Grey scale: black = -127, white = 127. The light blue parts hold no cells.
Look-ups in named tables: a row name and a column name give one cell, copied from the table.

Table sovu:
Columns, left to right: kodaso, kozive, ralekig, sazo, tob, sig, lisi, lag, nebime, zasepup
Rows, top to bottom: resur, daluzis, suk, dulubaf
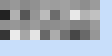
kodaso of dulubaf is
-74
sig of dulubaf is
44
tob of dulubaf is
-23
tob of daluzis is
59
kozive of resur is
24
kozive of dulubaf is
107
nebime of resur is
14
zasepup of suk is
27
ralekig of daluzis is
-41
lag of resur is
24
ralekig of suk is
13

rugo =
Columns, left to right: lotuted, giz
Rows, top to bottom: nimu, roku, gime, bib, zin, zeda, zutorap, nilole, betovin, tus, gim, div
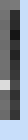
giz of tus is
-78
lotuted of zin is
-18
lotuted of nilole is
-17
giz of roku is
-82
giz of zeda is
-92
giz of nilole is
-71
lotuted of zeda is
-13
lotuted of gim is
-15
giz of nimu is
-5
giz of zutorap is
-76
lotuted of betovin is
91
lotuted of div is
-20
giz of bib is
-106

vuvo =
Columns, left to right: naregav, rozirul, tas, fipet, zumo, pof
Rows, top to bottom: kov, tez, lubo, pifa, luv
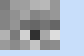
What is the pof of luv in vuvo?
12
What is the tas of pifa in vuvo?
81
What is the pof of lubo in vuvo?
-25
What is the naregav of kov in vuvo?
-3
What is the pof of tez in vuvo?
23
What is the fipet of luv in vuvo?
68
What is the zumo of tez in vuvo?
13
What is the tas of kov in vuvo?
31
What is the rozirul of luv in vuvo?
11
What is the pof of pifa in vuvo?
93
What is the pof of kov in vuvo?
23
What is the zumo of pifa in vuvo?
40
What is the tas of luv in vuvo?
30
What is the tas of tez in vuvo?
36

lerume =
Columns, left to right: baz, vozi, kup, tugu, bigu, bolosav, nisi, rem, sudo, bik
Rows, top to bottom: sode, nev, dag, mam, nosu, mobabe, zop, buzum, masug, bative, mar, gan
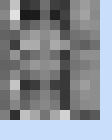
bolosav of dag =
-26
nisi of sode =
-71
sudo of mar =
10
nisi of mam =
-43
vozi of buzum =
11
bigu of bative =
2
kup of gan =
64
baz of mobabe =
-21
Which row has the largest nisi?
gan

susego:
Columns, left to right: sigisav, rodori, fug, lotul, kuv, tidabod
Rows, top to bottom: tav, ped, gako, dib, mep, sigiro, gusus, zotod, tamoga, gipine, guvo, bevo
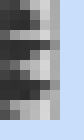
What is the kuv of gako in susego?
57
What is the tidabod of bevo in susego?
44
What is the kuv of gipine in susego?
33
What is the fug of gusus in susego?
40
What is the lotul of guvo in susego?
56
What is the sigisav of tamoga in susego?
-80
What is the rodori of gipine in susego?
-78
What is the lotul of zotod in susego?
51
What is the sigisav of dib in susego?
-34
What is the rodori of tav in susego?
-64
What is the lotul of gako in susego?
-44
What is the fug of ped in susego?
-78
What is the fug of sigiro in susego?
-78
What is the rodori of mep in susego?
-81
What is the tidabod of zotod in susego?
44
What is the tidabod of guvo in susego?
46
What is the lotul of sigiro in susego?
-6
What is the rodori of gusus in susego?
-21
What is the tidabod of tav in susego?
42
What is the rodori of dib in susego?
25

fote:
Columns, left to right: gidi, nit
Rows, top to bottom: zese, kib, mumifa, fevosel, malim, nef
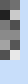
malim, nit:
-41
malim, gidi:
35
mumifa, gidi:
-5
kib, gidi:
-94
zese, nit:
-15
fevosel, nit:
11
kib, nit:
74
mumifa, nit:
-48
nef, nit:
104
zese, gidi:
-35
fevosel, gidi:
10
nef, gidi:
-46
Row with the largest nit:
nef

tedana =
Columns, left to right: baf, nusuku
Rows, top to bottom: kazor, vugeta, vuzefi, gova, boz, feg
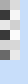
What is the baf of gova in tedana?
-70
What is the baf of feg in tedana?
-22
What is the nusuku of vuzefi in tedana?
80
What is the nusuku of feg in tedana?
105
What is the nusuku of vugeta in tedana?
118
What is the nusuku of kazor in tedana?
91
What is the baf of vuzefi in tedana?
103
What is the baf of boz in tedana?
85
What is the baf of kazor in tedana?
44
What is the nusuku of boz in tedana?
87
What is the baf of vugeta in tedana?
-70
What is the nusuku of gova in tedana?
123
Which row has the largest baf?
vuzefi

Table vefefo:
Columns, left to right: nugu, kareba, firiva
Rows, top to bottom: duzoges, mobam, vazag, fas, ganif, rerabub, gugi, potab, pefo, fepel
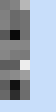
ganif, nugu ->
8
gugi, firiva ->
109
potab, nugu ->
3
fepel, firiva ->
-18
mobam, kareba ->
-21
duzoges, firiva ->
55
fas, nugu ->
-39
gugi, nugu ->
-34
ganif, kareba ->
7
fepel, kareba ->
-82
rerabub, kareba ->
-4
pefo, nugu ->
-34
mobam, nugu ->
0
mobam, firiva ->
-12
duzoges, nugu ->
-5
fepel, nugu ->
-23
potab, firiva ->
30

